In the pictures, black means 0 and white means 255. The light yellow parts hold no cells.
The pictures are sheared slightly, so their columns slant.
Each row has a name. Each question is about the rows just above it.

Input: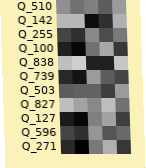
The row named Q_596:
[ 69  47 149  85 105]
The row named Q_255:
[ 69  47 136  77 121]

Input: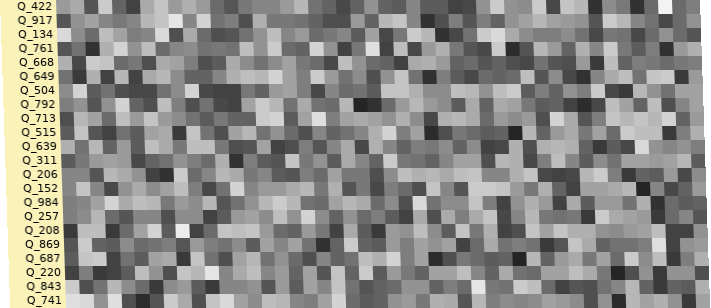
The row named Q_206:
[134 134  85 183 170 146  66  50 203 107 134 183 170 120 134  92  85 126
 107 162 120 120  79 140 190 176 183 170 190 196 134 134 176 196  72  66
  72 183 203 126  58  99  92 154  72 140]
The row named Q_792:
[126 146  85 146 211  99  79 190 126  79 114  72  66 162 203 183 114 170
 114 107 183  37  50 107 154 183 154 140  92 170  99 170 162 120  92  99
  66  44  72 190 162  99 190  79 134 162]
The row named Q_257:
[126 140 183 107  85 134 134  79 140 140  66  92 154 162 140 190 146 211
 140  99 146 107 126  92  66 170  79 170 126 170 196  72 134 183 120 114
 120  58 203 170 162 154  58 107 134  85]
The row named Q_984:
[126 134 162 211 170 190 183 120 154 140 183  85 114 146 183 203 183 114
 107 162 183 170 107 140  79 217 114 140 140 196 126  66 146 176 154  66
 170  92 154 154 114 176  50 107  92  99]

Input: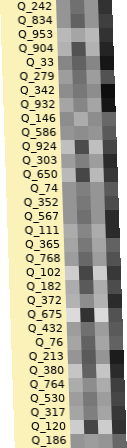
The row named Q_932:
[165 134 165  22]
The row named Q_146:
[141 172 141 104]
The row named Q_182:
[172  90 172  76]
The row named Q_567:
[149 112 149  43]
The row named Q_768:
[157 104 157  82]
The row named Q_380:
[197  98 197  43]

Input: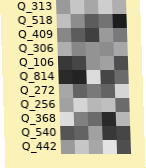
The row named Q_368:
[220 129 107  42 183]
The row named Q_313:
[154 198 167 206 175]
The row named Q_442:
[154 198 167 227  78]

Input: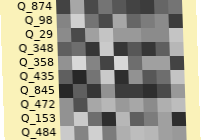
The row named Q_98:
[132 208 116  74 167 102 124 139  60]
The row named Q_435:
[ 95  39 116 202  46 146  87 110 196]
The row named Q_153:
[146 202 110  46 183  95 124 160  46]
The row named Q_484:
[202 132 208 124 175 189 183 160 153]

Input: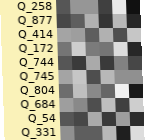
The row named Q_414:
[164 158  94 177  78 198]
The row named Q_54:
[ 86  71 170  58 158  45]
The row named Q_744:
[ 86  58 170  58 130  71]

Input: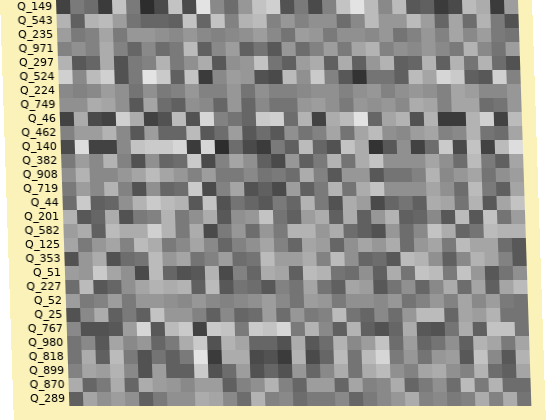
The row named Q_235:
[157 122 130 165 122 151 151 144 137 151 137 130 137 144 157 137 116 157
 151 122 144 144 137 151 116 130 151 130 165 137 157 122 116]
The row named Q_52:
[157 122 130 157 122 151 151 144 137 151 137 130 137 144 157 137 116 157
 151 122 144 144 137 151 116 130 151 130 165 137 157 122 116]

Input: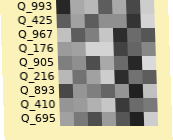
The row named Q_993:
[ 39 169 184  93 169  72 205]
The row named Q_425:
[ 93 161  93 143 143  52 212]

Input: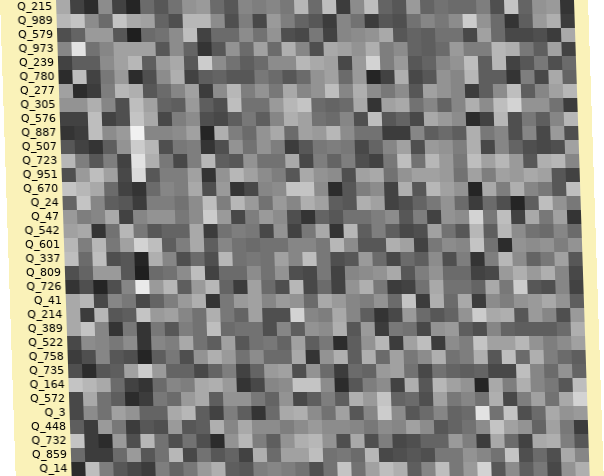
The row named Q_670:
[196 183 169 107  66  52 107 134 126 169  79 154  52  72 134 140 196 196
 140  44  87 126 140  66 175  87 183 161 147  37 169 126 175 134 120  87
 190]
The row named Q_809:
[ 79 100 154 154  87  31 107 114 140 190  66 107 107 140 114 147  79  72
 120  66 134 140 147 169  87 126 147 107 107  66  72 154 175 154 175 134
  72]
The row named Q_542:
[161 169  52 114 183 120  87 100 100 169  60 114 126 120  72 147  66 120
 169  52 183  94 126  94  72  79 161 114  87 183  94 183 140 114 107 134
 107]
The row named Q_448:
[ 94  60 154 120  60  87  79 154  87  94 175 134 169 140 140 126 140 154
 140 140 134 120 140 134 161 140  87 100 114 140 196 161 147 100 161 120
  60]

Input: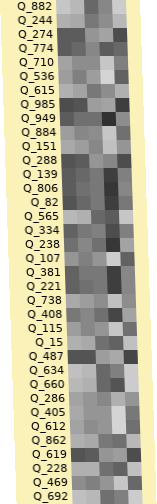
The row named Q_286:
[163 149 135 176 149]
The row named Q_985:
[ 77  84 157 163  62]
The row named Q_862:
[176 169 120 112 184]

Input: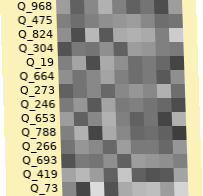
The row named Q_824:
[143  77 184  89 170 177 170 128 204]
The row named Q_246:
[122 150  89 164 122 128 116 104  77]
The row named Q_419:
[164 184 157  97 198  97  83  89 164]

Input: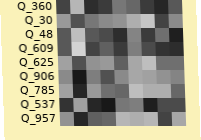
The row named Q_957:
[146  38  96 103 182 174 182  67 167]
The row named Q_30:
[153  81 119 138 146 174 197  67 138]
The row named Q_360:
[ 67 182  45  59 119 103  59  38  88]

